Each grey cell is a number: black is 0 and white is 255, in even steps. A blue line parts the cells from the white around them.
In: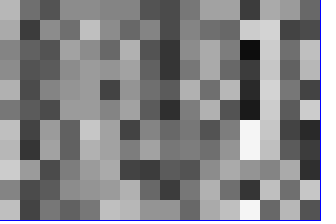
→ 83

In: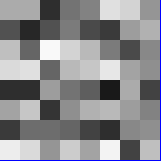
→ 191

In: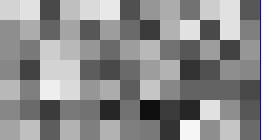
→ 106

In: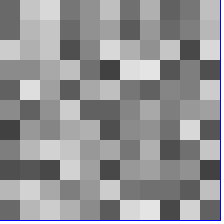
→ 97

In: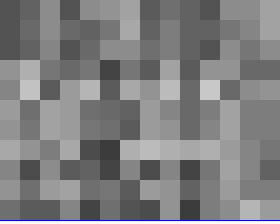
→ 155

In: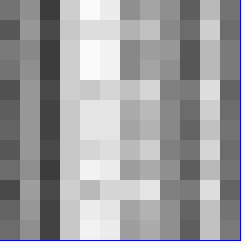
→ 122

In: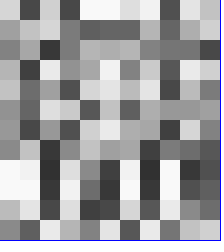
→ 208

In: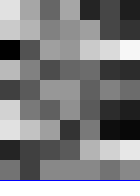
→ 136

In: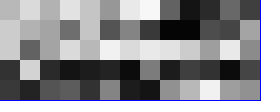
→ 145
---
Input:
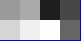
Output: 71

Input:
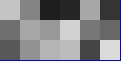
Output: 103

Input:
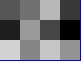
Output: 1

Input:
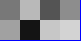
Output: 141

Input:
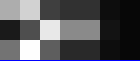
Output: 7

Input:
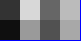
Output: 187
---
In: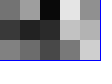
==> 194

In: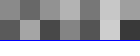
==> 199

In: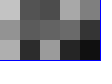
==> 106

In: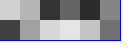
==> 44

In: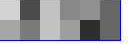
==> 144

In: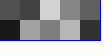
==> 134

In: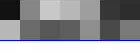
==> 54
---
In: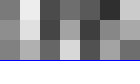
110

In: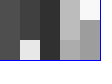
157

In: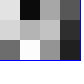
32

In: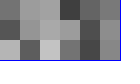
135

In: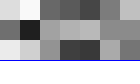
117

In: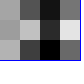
105
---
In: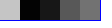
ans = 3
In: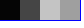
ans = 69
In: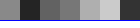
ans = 36
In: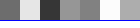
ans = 230
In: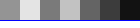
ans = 228
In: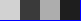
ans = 58
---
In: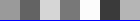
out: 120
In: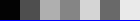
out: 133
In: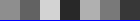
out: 40
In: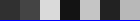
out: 19
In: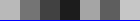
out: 28
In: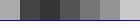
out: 83
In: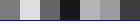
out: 24
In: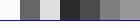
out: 42
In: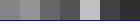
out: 83
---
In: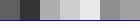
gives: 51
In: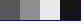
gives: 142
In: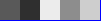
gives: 47
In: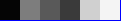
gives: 125
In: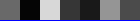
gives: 5
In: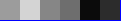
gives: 212
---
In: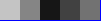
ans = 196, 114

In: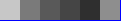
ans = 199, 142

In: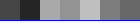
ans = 69, 104

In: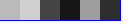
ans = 186, 46

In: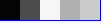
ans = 5, 203

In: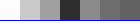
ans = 252, 98

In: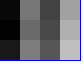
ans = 8, 191

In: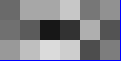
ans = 106, 125

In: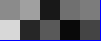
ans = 139, 68
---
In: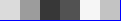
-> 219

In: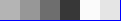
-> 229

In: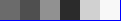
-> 209

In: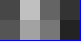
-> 162

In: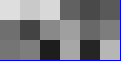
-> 216

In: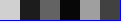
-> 159
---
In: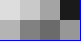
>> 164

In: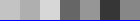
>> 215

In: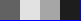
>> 166

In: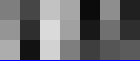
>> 194

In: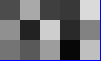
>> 63

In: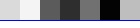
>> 91

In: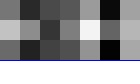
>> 74

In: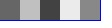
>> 66
